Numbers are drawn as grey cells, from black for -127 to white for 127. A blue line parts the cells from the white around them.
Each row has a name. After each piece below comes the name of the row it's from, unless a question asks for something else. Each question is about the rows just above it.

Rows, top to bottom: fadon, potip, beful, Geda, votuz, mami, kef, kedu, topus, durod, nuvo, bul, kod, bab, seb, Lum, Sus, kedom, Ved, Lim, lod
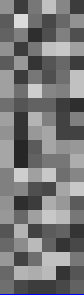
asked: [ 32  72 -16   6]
kod
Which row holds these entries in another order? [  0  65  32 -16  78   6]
kef

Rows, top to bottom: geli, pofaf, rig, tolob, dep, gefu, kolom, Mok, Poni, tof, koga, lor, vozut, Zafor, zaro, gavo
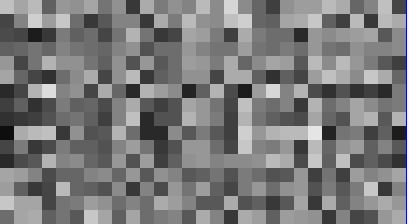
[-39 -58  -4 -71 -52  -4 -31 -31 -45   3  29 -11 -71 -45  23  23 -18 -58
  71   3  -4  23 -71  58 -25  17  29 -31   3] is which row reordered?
koga
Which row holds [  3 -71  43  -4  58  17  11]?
pofaf
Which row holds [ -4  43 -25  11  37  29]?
dep
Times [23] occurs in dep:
4
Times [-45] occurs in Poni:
5
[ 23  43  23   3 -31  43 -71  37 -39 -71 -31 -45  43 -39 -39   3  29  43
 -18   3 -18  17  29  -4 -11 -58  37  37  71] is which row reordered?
zaro
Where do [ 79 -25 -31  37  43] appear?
pofaf

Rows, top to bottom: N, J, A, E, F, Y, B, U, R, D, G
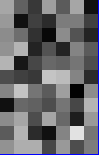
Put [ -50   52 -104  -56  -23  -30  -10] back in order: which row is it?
F
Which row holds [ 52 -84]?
D

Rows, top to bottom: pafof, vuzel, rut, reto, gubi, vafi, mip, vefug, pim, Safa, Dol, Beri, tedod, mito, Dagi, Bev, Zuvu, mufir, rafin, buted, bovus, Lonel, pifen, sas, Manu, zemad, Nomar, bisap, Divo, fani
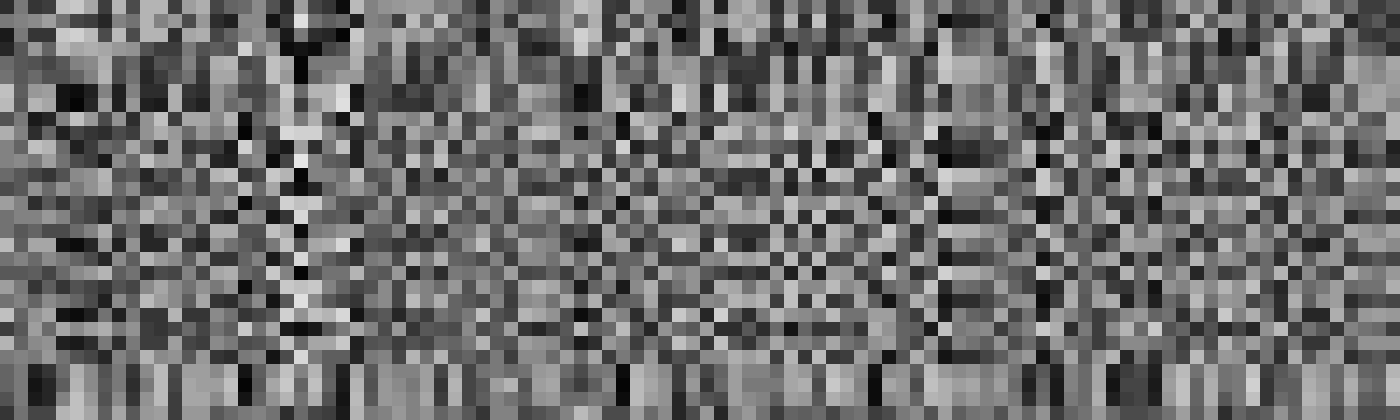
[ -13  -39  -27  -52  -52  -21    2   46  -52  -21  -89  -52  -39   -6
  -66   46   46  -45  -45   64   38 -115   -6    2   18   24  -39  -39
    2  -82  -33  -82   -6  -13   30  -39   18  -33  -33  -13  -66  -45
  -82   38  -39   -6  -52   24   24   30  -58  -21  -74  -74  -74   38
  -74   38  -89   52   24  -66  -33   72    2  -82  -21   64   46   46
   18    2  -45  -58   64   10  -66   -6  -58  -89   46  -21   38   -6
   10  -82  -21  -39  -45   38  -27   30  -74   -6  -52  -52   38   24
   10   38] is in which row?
Zuvu
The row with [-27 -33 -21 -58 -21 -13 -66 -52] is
fani
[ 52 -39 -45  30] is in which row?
Manu

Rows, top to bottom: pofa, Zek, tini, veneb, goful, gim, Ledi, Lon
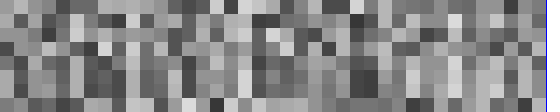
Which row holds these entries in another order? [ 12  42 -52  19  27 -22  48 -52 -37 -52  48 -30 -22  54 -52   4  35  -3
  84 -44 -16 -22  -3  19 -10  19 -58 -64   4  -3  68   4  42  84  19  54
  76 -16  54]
Ledi
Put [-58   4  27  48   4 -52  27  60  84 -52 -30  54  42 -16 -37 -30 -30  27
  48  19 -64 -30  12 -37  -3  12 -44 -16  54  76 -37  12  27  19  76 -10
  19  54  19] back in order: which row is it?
gim
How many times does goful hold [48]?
2
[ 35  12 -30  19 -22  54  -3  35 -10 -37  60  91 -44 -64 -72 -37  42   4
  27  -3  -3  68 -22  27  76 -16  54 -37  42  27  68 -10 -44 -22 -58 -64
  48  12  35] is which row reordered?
Zek
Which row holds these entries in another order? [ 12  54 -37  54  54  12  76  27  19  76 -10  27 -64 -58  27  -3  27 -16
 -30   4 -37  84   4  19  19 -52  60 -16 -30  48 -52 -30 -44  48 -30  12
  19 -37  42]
gim
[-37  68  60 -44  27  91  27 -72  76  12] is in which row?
Lon
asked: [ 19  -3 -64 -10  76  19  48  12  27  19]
tini

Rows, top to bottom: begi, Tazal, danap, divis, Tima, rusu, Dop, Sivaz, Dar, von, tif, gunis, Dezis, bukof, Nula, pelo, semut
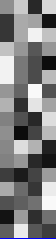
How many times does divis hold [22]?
2
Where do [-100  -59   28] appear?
Dezis

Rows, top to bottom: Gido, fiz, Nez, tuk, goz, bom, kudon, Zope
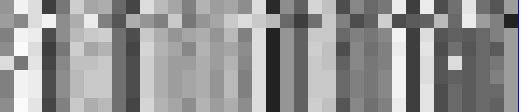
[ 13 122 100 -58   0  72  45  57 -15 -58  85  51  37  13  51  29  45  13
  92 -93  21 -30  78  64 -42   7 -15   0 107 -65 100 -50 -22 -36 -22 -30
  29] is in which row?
Zope
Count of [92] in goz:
4
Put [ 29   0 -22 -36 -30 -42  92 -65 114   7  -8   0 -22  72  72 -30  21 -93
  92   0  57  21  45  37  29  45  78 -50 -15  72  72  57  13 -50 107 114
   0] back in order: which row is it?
bom
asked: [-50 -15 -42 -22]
tuk

